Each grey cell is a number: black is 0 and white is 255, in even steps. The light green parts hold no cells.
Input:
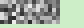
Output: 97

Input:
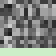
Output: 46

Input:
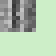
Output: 99

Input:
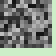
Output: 122

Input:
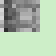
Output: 171

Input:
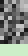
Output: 169

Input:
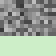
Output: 126

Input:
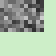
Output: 61

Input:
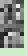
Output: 71
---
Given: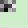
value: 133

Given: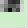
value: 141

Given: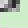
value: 216

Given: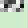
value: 102

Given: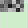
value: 112

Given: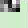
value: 77

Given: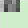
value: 107
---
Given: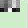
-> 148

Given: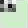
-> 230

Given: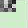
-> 210

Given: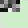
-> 76

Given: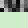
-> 9

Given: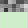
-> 80
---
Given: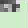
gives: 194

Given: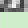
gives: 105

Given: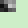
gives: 57

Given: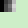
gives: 73

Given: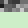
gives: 97

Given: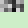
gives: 166

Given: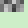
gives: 185
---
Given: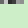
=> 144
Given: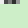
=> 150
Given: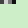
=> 16
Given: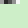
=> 246
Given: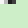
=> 62
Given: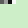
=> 248
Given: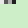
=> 31
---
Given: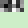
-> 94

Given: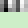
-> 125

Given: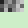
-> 91

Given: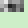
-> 176

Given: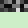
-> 92

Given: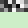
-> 151
